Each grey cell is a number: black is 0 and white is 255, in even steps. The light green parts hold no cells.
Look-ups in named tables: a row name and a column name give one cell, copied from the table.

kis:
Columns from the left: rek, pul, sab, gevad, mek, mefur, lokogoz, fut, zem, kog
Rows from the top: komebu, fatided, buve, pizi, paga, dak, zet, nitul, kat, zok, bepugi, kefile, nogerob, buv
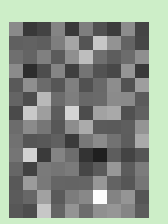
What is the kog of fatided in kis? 70
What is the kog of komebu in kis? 68
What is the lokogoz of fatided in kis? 199
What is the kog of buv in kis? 92
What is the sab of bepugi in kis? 122
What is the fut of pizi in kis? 72
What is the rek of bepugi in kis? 102
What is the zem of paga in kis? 82
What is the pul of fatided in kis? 98
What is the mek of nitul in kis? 141
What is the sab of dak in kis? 185
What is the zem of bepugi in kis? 92

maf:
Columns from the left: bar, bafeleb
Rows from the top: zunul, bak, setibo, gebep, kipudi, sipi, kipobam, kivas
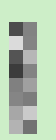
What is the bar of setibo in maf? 84
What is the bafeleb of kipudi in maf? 160
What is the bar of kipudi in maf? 128
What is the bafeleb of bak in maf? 132
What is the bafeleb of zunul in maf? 130
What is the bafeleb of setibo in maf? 182
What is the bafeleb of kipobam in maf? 202
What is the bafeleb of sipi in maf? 124
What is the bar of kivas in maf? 179
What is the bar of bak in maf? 219
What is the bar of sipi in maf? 133
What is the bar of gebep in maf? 60
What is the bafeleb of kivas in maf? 114
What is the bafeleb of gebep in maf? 131
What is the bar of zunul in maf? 76
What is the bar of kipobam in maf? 167

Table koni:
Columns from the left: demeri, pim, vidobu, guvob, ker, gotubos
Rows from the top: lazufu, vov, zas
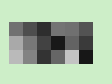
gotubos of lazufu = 83
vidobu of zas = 51
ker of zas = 195
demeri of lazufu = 113
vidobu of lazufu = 46
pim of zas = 131
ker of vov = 99
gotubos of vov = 58
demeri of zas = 186
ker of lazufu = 112
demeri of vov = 169
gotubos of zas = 23
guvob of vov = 24
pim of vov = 120
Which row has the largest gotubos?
lazufu

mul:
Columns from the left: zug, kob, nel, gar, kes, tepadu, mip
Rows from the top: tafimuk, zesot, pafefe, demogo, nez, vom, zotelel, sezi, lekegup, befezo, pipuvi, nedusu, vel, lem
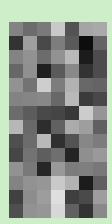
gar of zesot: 125
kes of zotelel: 56
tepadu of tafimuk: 165
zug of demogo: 103
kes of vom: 185
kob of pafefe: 146
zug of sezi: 183
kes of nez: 178
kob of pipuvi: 121
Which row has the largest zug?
sezi

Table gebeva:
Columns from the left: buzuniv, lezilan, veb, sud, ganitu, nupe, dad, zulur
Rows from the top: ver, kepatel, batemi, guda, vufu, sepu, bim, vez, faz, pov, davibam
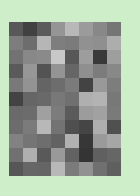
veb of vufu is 100
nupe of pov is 52
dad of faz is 154
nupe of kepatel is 145
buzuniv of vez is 108
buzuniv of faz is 130
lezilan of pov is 175
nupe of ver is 155
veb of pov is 89
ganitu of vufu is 123
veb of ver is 91
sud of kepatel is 126
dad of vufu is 153
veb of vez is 184
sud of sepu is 120
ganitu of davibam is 123
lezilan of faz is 117
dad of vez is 174
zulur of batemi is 158
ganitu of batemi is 87

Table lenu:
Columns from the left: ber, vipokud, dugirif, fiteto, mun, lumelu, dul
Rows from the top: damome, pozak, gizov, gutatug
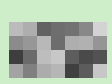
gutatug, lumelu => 92
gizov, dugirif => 189
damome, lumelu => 136
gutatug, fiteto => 182
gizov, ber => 62
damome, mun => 114
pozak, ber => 139
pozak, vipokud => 151
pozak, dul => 149
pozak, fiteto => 109

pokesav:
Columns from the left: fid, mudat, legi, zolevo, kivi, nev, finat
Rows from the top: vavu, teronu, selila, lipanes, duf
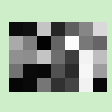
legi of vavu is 196
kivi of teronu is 252
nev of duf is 242
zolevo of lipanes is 81
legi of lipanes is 8
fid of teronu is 170
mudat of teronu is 126
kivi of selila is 62
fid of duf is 6
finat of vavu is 217
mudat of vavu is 16
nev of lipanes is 247
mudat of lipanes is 10
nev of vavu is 134
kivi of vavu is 95
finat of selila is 190
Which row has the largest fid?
teronu

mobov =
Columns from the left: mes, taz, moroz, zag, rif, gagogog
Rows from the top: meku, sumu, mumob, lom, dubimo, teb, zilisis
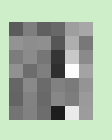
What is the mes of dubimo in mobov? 102
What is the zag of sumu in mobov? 86
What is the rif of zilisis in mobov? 234
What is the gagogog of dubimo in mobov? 148
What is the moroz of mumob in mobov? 118
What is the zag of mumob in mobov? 53
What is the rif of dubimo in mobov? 122
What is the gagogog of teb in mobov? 154
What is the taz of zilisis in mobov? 129
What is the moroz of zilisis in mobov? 109
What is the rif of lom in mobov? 253
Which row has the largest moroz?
sumu

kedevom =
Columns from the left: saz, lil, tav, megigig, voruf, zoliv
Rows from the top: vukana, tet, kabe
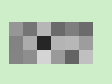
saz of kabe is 132
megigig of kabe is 154
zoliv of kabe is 192
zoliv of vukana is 107
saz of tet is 131
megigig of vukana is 106

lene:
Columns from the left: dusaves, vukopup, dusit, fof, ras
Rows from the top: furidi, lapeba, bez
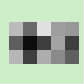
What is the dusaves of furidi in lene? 187
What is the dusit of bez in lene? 173
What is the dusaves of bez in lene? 182
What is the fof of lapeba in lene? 163
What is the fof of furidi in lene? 158
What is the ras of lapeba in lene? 62
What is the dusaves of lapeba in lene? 94
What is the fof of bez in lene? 138
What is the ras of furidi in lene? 152
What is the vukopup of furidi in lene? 105
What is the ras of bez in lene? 95
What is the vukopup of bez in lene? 63
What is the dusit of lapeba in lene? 62
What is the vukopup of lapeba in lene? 12
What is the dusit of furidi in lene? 224
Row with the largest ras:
furidi

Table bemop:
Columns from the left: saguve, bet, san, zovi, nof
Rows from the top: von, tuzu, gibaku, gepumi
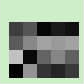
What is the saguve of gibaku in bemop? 193
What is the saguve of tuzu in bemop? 91
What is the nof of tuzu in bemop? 162
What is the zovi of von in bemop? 26
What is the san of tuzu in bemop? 162
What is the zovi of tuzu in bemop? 154
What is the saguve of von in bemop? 62
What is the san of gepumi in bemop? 52
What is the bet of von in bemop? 85
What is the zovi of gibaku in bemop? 134
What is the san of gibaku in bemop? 99
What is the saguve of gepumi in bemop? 3
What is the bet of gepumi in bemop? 148
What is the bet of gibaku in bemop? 10

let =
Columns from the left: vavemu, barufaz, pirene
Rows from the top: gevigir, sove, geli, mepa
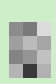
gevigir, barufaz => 122
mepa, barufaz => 57
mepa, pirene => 177
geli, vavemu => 132
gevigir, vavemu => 140
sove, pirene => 165
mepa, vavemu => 180
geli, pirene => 193
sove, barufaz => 187
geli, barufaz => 149
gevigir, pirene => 219
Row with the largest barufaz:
sove

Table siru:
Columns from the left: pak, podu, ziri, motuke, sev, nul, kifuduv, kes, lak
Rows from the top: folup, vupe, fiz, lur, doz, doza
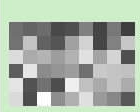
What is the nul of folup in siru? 128
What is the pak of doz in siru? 228
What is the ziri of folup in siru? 108
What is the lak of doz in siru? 172
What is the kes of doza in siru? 135
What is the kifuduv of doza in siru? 154
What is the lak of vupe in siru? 198
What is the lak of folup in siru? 62
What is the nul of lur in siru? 111
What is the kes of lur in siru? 195
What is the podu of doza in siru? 77
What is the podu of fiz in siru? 171
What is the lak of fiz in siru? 79
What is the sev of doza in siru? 176
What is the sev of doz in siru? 239
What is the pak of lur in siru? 93
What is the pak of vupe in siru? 114
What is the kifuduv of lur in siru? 201
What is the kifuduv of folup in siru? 68
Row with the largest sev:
doz

